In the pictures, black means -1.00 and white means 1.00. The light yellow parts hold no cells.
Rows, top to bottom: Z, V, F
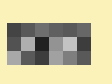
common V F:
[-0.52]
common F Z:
[-0.30]
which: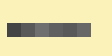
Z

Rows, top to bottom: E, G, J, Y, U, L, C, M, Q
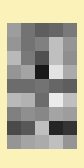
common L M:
[0.50]
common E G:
[-0.10]
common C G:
[0.00]

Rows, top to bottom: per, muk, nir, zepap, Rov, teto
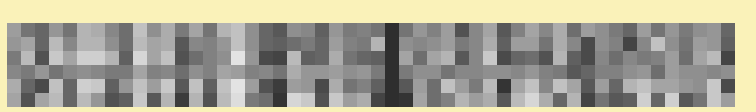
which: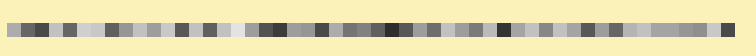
Rov
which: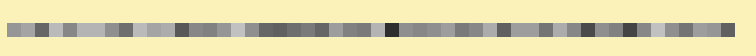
muk
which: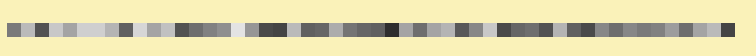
nir

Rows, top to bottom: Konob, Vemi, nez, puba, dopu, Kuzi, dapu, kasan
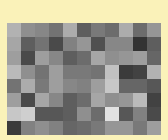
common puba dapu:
[0.12]
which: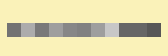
dopu
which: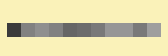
kasan
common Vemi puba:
[-0.10]

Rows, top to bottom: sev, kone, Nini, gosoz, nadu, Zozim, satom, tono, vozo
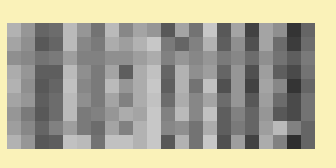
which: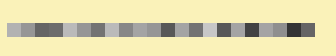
sev
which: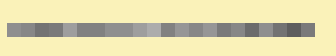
Nini
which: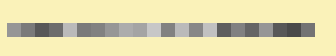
satom
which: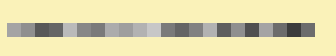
kone

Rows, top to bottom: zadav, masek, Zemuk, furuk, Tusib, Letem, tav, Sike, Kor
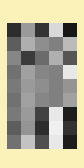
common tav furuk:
[0.82]
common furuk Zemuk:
[0.05]

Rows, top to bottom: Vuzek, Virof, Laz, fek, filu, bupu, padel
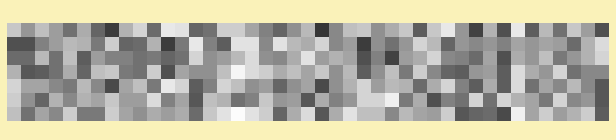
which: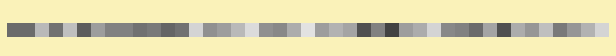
Laz
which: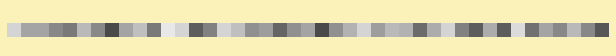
filu
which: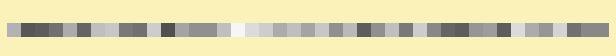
fek
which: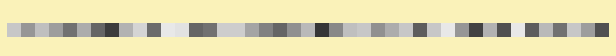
Vuzek

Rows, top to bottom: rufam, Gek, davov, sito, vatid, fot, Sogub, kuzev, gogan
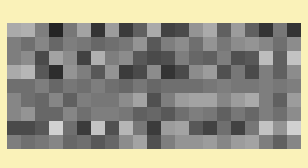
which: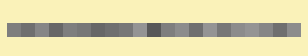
Gek
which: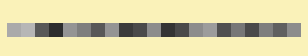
sito
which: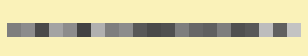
davov
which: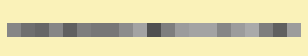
fot

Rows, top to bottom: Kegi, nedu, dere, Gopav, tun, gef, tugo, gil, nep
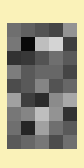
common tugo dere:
[-0.61]
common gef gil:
[0.26]
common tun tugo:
[0.04]
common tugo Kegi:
[0.15]

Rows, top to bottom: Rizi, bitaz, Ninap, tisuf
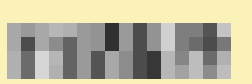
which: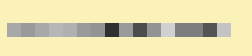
Rizi
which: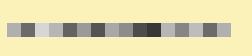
Ninap
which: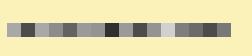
bitaz

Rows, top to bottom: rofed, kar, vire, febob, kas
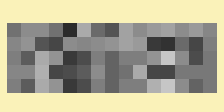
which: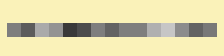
kas
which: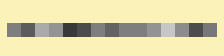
vire
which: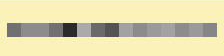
rofed

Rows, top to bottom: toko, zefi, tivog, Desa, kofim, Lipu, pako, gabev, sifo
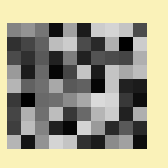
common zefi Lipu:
[-1.00]
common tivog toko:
[-0.41]
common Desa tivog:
[-0.46]
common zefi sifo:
[-0.62]
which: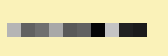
kofim
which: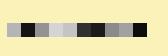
sifo

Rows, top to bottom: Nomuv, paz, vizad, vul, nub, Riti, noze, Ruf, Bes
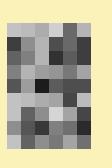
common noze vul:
[0.29]
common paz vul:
[0.41]
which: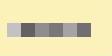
Bes

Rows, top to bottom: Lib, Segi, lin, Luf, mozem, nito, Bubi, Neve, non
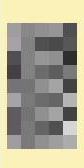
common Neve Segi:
[-0.37]
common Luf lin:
[0.02]
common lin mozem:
[0.13]
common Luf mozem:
[-0.48]
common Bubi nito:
[0.29]
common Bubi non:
[0.13]
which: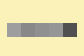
Lib

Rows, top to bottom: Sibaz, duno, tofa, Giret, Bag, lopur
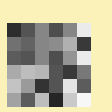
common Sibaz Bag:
[-0.34]
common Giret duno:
[-0.55]
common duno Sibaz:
[0.05]
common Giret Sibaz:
[-0.34]
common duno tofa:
[0.05]

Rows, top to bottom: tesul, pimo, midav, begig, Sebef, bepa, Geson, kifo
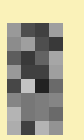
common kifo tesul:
[-0.50]
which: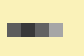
midav

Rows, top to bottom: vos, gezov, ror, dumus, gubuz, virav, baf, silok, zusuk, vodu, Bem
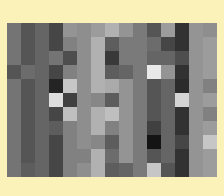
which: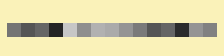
gubuz
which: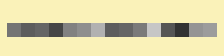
Bem
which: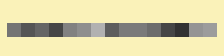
gezov

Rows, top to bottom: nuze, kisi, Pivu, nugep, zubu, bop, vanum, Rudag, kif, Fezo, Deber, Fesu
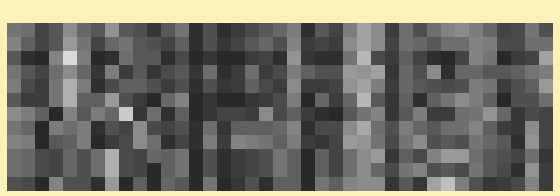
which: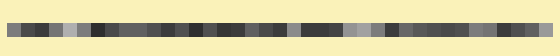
zubu
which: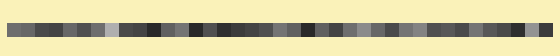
Deber
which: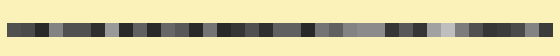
Fesu

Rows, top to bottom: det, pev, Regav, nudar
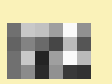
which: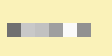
det
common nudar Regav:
[-0.12]

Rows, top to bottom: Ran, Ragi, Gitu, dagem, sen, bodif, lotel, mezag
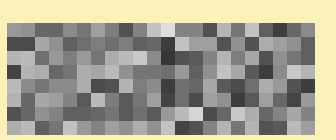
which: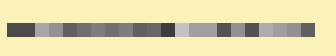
Ragi
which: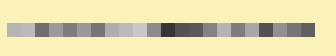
Gitu
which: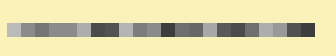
sen
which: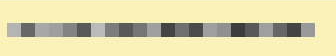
bodif

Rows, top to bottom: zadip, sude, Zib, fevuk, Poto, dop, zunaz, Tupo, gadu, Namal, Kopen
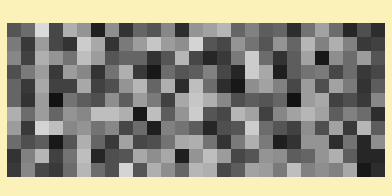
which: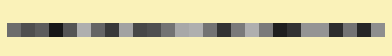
gadu

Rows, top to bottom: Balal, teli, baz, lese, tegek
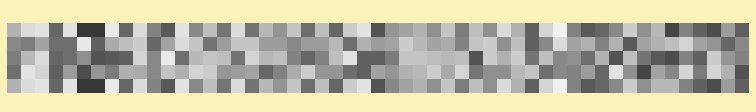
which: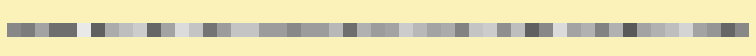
teli
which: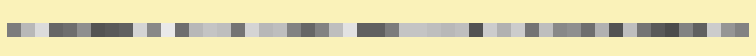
baz

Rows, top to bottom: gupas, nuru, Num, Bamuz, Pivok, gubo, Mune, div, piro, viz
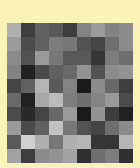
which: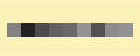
Bamuz
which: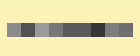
Num
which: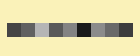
Pivok
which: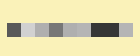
piro
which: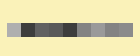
gupas

